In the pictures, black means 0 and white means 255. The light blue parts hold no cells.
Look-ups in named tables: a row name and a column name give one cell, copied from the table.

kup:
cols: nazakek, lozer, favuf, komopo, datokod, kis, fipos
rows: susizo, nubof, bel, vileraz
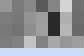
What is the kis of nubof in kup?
176
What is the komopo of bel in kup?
159
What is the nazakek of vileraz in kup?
124
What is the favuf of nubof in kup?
148
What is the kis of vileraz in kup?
150
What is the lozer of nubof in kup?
120
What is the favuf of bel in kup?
142
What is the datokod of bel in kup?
41
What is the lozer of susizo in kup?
122
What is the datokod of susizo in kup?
133
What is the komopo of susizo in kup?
90
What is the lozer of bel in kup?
115
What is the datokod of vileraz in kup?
167
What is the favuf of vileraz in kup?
194
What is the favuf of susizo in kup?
136
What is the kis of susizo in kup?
212
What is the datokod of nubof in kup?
41
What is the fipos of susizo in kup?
113
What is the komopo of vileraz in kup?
129
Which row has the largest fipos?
vileraz

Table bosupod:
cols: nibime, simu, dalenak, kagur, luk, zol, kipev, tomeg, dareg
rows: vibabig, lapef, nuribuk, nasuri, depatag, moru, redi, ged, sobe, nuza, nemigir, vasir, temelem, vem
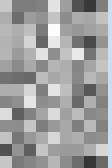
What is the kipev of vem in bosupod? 108
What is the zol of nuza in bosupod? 160
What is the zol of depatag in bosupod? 195
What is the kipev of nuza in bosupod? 187
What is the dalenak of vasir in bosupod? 152
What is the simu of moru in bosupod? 138
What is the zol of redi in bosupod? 177
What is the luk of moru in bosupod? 181
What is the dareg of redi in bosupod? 167
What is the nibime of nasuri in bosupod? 178
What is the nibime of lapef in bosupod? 173
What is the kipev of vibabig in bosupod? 81
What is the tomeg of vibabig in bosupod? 56
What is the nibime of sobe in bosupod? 133
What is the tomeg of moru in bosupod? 165
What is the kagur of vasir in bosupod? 172
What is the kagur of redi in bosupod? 188
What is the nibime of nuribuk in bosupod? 184

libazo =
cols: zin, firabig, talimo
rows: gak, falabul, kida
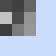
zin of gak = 74
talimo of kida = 151
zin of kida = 61
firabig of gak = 64
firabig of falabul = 75
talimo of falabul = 147
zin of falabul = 194
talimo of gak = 101
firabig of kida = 123
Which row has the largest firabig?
kida

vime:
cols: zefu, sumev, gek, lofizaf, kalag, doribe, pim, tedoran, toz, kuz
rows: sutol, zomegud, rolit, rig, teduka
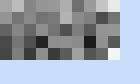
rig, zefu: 73
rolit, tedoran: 89
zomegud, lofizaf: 114
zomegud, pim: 139
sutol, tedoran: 155
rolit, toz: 147
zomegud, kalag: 121
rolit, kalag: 115
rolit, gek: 103
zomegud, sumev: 117
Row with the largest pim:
teduka

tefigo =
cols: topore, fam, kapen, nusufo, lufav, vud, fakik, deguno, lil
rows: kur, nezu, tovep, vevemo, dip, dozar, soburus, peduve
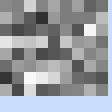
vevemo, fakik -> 153
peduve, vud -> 129
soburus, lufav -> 214
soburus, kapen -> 248
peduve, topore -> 172
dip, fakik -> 180
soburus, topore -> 53
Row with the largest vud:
vevemo

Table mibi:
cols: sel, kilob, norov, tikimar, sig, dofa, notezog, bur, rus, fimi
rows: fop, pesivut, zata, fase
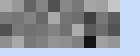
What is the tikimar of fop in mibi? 133
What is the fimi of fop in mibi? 198
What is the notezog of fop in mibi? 120
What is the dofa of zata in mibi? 113
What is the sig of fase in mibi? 147
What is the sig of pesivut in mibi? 168
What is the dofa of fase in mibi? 143
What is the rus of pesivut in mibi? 120
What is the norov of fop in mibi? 100
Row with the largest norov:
pesivut

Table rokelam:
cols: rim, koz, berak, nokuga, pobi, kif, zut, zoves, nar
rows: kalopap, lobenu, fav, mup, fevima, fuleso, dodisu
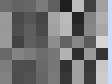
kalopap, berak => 102
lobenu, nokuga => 69
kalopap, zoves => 64
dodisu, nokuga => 102
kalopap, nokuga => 123
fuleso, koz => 80
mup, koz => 66
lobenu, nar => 175
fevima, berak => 123
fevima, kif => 179
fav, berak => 94
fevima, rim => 105
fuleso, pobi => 118
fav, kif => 183
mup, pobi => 141
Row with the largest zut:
kalopap

